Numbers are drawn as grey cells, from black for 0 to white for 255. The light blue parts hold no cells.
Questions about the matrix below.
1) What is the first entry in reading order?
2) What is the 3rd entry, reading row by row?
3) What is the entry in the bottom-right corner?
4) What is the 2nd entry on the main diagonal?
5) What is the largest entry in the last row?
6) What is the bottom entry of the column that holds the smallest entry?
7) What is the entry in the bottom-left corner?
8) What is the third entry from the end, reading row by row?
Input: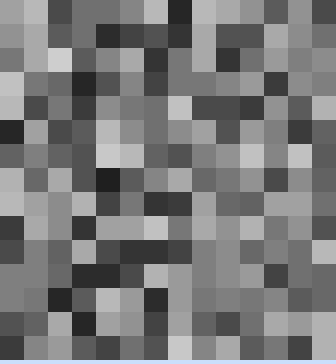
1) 161
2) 74
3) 177
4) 169
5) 200
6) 66
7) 59
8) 119

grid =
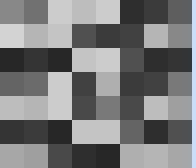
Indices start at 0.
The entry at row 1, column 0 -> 211
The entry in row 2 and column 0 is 39
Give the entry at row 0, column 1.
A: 113
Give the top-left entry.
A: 136
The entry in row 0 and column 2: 204
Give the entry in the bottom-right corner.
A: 167
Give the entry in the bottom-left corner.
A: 167
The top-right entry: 94

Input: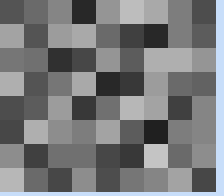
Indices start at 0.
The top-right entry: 77
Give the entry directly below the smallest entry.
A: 196
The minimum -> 32
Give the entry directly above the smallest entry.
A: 163
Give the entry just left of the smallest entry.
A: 92
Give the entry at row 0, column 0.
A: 84
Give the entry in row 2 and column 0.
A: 118
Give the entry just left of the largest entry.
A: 56
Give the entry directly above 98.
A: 149
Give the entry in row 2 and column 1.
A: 112
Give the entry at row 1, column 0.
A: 163
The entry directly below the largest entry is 133
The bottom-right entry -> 71
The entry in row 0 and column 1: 106
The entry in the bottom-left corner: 183
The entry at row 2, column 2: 48
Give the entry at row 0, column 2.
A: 133

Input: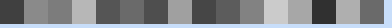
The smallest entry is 48
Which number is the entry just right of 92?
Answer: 130
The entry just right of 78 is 160

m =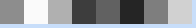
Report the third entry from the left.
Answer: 176
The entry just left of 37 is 97
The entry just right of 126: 209

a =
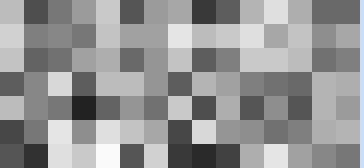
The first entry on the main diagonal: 188
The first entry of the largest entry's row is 85
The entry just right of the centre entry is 180
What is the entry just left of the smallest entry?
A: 119
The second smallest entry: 42
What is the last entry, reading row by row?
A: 119
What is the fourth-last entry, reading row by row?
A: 229
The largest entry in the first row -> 223
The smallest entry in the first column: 71
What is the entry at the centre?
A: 93
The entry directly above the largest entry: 223
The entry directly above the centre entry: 195
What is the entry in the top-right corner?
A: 105
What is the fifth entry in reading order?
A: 201
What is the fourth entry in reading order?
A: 155
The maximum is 250
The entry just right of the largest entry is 85
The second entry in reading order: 78
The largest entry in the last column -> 180
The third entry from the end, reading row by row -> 161
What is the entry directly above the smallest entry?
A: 93
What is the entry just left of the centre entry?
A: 149
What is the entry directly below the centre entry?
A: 201
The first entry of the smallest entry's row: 188
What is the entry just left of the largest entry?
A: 201
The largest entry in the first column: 209

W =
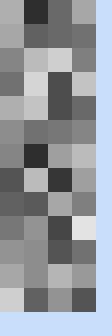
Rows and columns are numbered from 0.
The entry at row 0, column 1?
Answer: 46
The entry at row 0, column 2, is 105
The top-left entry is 175
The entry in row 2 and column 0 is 133
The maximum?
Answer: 227
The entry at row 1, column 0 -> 167
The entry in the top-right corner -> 167
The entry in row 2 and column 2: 207
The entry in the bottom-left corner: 207
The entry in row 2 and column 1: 187
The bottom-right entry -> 84
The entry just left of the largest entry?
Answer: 70
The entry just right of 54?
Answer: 159
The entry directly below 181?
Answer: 147
